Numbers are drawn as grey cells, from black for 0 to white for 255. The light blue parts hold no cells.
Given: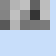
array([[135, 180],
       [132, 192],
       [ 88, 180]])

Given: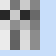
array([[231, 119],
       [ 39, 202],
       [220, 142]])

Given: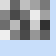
array([[219, 102],
       [134,  73],
       [109, 186]])

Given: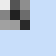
array([[235,  84],
       [132,  33],
       [161, 157]])

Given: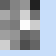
array([[ 95, 131],
       [168, 137],
       [133, 123]])

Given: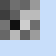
array([[ 75, 111],
       [ 61,  94],
       [116,  16]])
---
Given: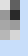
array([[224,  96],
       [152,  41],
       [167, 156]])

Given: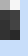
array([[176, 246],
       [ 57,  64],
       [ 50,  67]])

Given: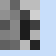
array([[155, 100],
       [144, 125],
       [ 82, 136]])

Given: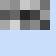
array([[159, 142],
       [ 85, 102],
       [167, 209]])

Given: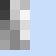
array([[ 53, 208],
       [ 63, 199],
       [120, 161]])

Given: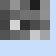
array([[ 99, 147],
       [ 73, 101],
       [ 66, 212]])

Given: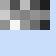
array([[167,  79],
       [203, 145],
       [144, 245]])
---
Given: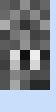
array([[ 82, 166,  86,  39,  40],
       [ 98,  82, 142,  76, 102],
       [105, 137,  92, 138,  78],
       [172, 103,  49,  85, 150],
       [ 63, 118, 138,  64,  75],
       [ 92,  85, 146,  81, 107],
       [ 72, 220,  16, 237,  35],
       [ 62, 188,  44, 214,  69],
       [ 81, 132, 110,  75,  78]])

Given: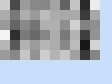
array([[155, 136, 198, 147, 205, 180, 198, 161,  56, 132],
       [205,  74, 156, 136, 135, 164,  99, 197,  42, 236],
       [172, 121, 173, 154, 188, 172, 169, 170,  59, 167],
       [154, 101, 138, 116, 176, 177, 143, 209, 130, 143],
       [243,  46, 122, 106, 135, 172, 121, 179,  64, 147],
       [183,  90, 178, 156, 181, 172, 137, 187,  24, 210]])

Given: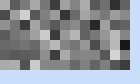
array([[170, 173,  82, 202, 134, 133, 133, 104, 128, 100, 127,  85,  60],
       [174,  93, 123, 169, 118,  61, 161, 131, 171,  88, 112,  47,  99],
       [ 74, 159, 208,  87, 128, 155,  53, 107, 164, 139, 121, 157, 137],
       [145, 117,  59, 164, 118,  89, 124, 137,  98,  40, 160,  90,  98],
       [ 92, 118, 128, 160, 203,  58, 152, 181,  98, 120, 150, 185, 133],
       [105, 108, 116, 105, 156, 184, 132, 118, 150,  77, 137, 184,  24],
       [ 96,  89,  92,  96, 142,  61, 170, 130, 134, 133,  87, 211, 131]])

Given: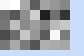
array([[120, 169, 123,  85, 176, 171, 166],
       [248, 255, 169,  93, 163, 150, 135],
       [112,  86, 143, 206,  31, 112,  52],
       [119, 191, 138, 158, 130, 186, 199],
       [ 75, 108, 198, 150,  92, 248, 123]])

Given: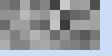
array([[172, 133, 134, 165, 169, 151, 133, 128, 114, 143],
       [126, 109, 168, 108, 133,  66, 202, 155, 160,  79],
       [146, 147, 184, 161, 149, 188,  82, 103, 111, 163],
       [107, 159, 158, 119, 100, 196,  59, 163, 167, 161],
       [157, 128, 153, 180, 161, 109, 146, 109,  90, 120]])

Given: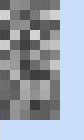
array([[ 88, 147, 124,  97,  95, 120],
       [ 84, 142, 137, 105, 103, 119],
       [207, 119,  82, 120, 184, 209],
       [ 89, 137, 144,  75,  96,  88],
       [ 69, 195,  77, 211,  88, 155],
       [204, 100,  65,  91, 179, 193],
       [ 92, 152, 101, 165, 110, 132],
       [165, 153,  64, 108, 142, 197],
       [ 94, 181,  85,  61,  67, 134],
       [109,  93, 172, 137, 174, 114],
       [104,  98, 166, 144, 169, 114],
       [ 80, 150, 136,  60,  94, 102]])

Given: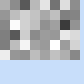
array([[237, 150, 145, 189, 163, 193, 175, 136],
       [176, 140,  89, 185, 228, 115, 222, 141],
       [150, 190, 209, 195, 169, 191, 128, 132],
       [136, 251, 209, 192, 145, 160,  59, 147],
       [127,  89, 206, 139, 156, 152, 232, 218],
       [126, 189, 244, 163, 154, 255, 156, 211]])

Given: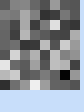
array([[ 47, 111, 151, 239, 157,  99,  96,  83],
       [ 90, 131, 134, 103,  80, 154,  89,  85],
       [126, 121, 169, 128,  50,  61, 119,  87],
       [104,  72, 169,  60, 123, 223,  64,  54],
       [101,  63, 182, 105,  90,  70,  68, 173],
       [101, 111,  53,  57, 188,  82, 204, 154],
       [ 85, 211, 119, 177,  70, 191, 130, 146],
       [229, 105,  91, 160,  84, 190, 180,  65],
       [184, 203,  87,  96, 123,  96,   4, 151]])
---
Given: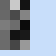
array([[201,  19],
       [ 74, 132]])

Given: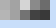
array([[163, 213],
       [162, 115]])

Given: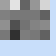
array([[227, 100],
       [120, 120]])

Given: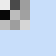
array([[ 74, 158],
       [188, 161]])

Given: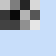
array([[126,  37],
       [  9, 180]])

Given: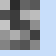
array([[ 43, 100],
       [ 60, 175]])

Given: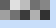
array([[224, 189],
       [114,  59]])

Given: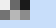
array([[105,  26],
       [183, 140]])

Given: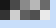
array([[ 73, 138],
       [206,  95]])
